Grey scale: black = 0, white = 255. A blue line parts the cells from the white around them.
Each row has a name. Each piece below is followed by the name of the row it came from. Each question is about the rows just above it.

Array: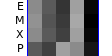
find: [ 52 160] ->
E
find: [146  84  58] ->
M
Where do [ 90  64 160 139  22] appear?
P
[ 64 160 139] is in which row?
P
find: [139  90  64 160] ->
X

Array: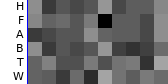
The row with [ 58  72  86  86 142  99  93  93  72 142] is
A
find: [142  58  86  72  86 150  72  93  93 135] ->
H
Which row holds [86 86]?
A

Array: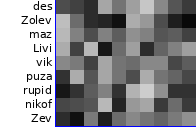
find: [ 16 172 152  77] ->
Zolev
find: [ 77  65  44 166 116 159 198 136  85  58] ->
des
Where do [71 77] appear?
nikof

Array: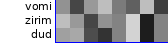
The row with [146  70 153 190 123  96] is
vomi
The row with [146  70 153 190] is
vomi

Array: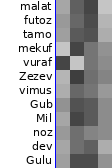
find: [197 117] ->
vuraf
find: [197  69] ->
mekuf

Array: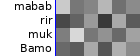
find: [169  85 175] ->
Bamo
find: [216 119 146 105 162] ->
muk
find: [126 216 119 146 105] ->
muk

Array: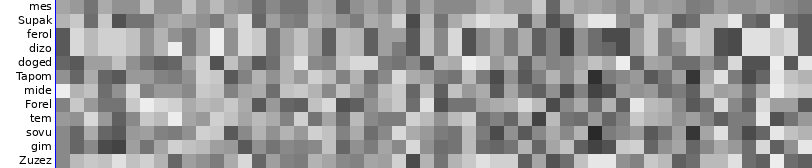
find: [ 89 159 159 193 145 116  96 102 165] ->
doged
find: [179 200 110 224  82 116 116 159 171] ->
Forel
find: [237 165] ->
tem
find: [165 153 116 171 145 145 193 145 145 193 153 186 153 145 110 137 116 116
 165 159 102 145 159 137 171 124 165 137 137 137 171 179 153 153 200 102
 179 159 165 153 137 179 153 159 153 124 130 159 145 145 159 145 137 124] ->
mes
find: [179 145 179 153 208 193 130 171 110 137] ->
sovu
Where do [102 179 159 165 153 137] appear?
mes

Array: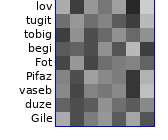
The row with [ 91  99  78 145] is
begi
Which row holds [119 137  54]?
vaseb
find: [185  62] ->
begi
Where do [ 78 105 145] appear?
tobig
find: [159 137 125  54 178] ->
Pifaz

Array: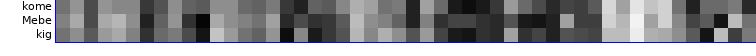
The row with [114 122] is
kome
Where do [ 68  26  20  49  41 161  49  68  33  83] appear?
kig
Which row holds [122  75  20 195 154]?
kig
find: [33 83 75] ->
kig

